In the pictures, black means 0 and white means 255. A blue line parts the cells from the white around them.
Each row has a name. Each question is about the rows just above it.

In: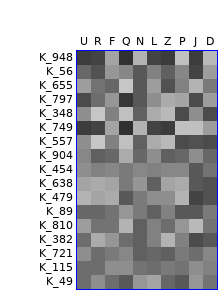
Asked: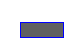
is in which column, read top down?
N
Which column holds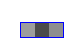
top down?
U
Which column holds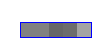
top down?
L
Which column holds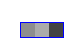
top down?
L

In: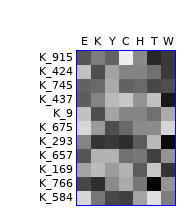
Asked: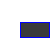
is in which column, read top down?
W
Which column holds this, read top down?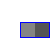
E
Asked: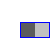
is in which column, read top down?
E
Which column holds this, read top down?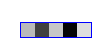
T
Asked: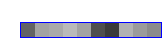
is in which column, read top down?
Y
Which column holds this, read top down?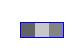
C

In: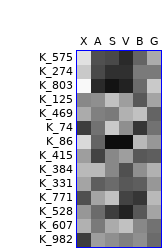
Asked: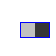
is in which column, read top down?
B
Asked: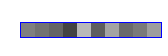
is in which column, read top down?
A
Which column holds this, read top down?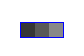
B
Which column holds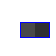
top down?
S
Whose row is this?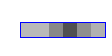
K_384

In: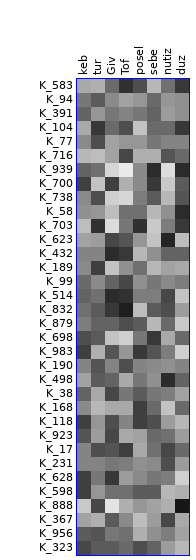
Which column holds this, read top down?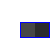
Giv
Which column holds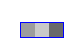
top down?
duz
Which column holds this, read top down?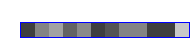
keb
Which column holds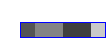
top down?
keb
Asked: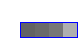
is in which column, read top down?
sebe
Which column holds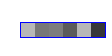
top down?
sebe
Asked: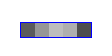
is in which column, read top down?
posel

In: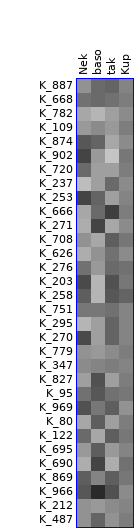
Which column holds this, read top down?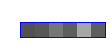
baso
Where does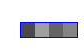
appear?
K_270
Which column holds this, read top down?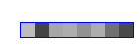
Nek

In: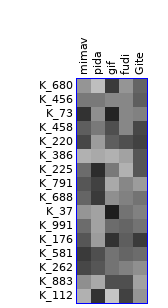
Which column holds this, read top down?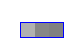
fudi
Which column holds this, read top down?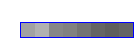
fudi
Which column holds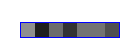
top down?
gif
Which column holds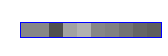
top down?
fudi

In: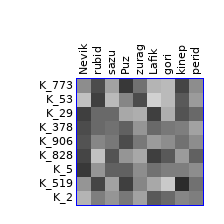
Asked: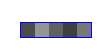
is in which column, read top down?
Puz
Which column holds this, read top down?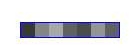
Puz
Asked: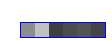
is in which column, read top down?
Nevik
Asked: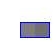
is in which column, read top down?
kinep
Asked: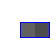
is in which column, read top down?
Puz
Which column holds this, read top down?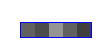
Puz

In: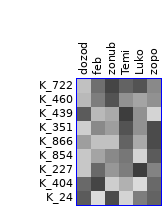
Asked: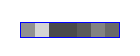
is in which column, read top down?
zopo
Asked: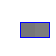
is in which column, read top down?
Temi
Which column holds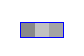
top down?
feb
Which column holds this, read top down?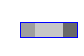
dozod
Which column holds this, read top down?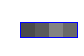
zopo
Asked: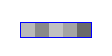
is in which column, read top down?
feb

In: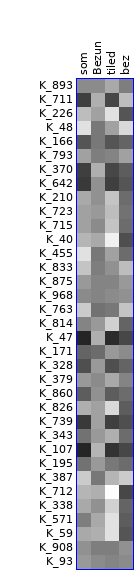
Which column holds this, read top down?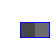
bez
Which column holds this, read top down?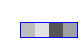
som
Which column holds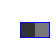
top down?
tiled
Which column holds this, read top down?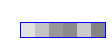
som
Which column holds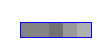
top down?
Bezun
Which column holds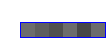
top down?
bez
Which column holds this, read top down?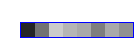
som

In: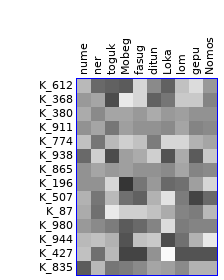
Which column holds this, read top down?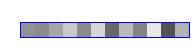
Nomos
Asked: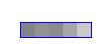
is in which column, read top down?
Nomos
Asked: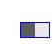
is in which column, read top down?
Mobeg
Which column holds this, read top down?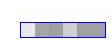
Mobeg

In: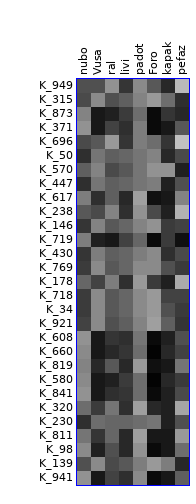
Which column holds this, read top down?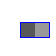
Foro
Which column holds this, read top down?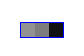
Foro

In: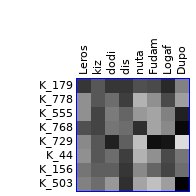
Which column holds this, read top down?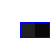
Dupo
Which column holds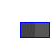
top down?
kiz
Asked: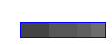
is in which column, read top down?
kiz
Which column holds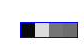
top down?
Dupo

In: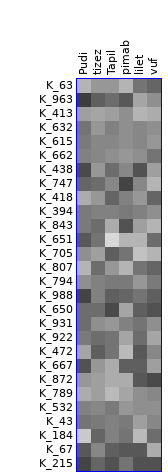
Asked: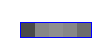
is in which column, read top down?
vuf
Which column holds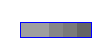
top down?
tizez
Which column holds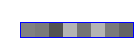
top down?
pimab

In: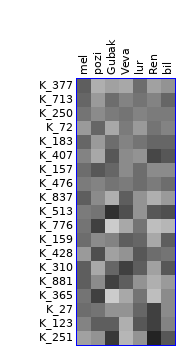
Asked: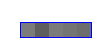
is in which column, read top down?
mel
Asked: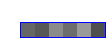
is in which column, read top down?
bil
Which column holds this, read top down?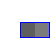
mel
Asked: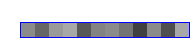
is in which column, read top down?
pozi
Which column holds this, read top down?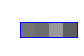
mel
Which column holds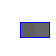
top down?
mel
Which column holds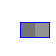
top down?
lur

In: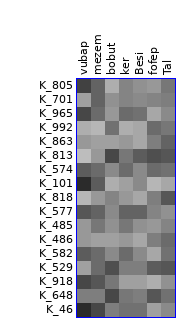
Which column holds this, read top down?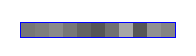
Tal
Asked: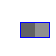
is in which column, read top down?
Besi
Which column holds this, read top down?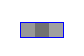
bobut
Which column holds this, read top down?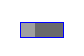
mezem
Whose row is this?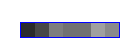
K_46
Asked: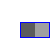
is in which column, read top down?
vubap

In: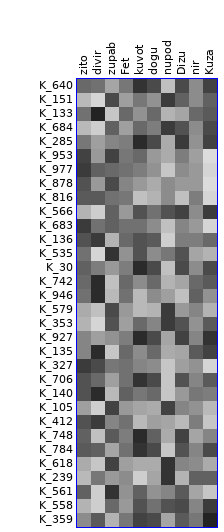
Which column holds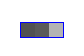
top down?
zito
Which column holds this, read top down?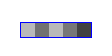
zito
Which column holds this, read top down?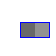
Fet
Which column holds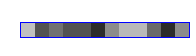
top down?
kuvot
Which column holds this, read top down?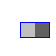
divir
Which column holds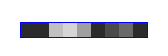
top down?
divir
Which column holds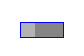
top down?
zito

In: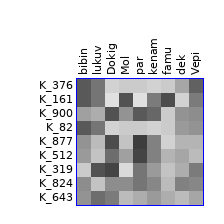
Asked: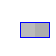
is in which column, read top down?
famu
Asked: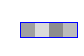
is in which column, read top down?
Mol
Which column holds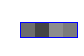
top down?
Dokig
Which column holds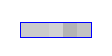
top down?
famu

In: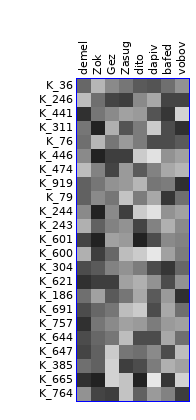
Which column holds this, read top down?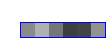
Gez
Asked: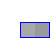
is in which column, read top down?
bafed

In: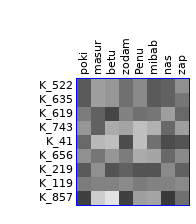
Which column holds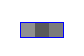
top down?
poki
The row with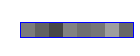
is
K_619

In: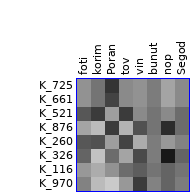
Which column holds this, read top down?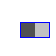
korim
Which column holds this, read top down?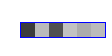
korim

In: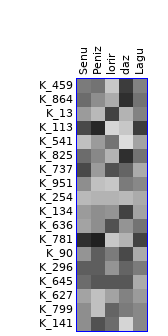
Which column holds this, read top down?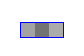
Lagu
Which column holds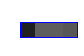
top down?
Peniz

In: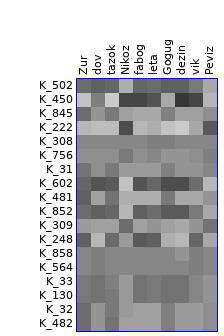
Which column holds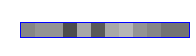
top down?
dezin
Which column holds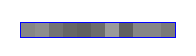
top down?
Zur
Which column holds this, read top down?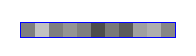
Gogug
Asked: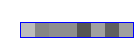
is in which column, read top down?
dov

